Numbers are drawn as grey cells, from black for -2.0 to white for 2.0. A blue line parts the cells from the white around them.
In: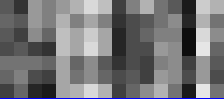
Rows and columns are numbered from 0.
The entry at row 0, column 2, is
0.4
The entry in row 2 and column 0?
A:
-0.6
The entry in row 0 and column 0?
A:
-0.6
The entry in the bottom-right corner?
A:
-0.2
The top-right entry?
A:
0.8
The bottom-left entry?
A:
-1.0
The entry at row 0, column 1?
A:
-1.2
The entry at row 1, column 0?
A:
-0.4

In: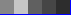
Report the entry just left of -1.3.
-0.9
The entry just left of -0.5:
1.1
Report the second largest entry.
0.1

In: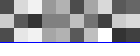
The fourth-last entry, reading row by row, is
1.0
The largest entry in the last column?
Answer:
1.4
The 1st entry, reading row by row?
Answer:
-0.8
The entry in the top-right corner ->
-0.4
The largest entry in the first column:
1.2
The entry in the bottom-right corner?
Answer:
-1.0
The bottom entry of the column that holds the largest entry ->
2.0
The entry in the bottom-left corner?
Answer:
-0.8
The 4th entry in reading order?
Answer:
0.4

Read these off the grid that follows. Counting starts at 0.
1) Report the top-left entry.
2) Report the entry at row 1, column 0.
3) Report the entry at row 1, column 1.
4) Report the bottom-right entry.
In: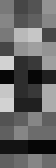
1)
-0.1
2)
0.1
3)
-0.7
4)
-0.3

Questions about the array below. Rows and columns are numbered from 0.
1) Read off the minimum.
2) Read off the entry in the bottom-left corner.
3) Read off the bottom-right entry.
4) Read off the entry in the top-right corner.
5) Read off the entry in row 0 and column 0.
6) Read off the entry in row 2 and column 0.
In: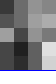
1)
-1.5
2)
-0.9
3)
1.3
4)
0.1
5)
-1.1
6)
0.5

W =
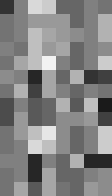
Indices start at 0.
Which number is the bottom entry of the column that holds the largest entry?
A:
0.6
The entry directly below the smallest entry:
-1.0
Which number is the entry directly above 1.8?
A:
0.4
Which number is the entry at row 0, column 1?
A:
0.0
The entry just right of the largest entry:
0.0
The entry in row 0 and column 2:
1.4
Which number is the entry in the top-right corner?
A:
-0.2
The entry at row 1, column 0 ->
-0.2
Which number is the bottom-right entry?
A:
0.2
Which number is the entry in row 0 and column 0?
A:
-1.2
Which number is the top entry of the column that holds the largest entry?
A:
1.2
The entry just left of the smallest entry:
1.0
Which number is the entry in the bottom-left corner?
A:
-0.2
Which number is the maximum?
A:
1.8
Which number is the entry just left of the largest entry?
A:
1.0
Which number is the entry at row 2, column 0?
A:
-0.2
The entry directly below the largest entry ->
0.6
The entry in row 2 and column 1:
0.0
